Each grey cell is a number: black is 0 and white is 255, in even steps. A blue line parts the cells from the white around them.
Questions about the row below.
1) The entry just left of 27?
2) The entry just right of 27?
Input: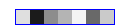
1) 223
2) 141

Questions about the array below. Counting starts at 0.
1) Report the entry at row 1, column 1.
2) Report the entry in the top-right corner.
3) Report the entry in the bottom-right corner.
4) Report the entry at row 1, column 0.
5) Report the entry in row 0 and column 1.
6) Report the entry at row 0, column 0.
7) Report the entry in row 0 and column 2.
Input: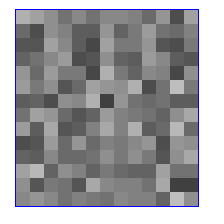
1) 77
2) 161
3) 143
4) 106
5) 161
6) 176
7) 143

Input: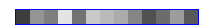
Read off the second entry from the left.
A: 149
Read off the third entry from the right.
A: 108
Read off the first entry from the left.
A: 61
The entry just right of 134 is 81

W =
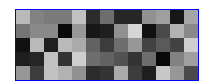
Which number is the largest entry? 214
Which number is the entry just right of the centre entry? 110
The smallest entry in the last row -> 30
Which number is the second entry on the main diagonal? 137
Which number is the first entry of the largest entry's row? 117
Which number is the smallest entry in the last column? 74
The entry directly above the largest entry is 38
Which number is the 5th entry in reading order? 193
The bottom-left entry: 151
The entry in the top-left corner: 186
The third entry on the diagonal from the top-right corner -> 90
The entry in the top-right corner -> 165
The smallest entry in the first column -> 17
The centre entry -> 60
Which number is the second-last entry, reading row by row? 151
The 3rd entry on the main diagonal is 30
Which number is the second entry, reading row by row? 130
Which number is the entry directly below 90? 9
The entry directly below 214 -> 151

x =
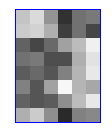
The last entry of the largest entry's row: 167
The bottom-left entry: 175
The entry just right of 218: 148
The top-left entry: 196
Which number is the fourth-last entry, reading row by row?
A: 142
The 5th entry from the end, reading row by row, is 203
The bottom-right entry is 136
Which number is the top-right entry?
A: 121
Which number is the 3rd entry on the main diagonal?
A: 105
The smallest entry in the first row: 49
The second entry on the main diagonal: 210
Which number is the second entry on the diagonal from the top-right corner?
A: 113
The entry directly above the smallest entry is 142
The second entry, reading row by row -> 218

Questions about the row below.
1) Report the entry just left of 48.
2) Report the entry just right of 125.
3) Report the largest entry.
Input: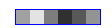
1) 125
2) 48
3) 227

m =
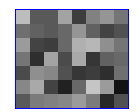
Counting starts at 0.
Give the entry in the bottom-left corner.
89
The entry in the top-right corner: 117
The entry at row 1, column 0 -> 111
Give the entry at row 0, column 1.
89
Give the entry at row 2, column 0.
155
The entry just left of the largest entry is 104
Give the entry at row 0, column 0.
189
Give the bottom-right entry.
81
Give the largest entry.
197
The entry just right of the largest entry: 155
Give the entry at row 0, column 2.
89
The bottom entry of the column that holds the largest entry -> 123
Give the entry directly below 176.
169

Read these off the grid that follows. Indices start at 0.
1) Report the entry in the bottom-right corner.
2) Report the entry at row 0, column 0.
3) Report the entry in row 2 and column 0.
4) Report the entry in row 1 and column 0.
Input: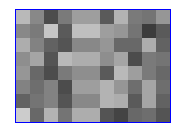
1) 84
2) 185
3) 173
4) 136

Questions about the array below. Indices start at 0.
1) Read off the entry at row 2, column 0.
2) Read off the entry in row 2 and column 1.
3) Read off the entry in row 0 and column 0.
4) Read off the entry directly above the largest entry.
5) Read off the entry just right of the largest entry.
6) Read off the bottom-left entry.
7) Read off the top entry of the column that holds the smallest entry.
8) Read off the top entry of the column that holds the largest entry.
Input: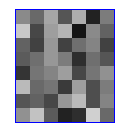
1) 98
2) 65
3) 138
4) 78
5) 105
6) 145
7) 174
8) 34
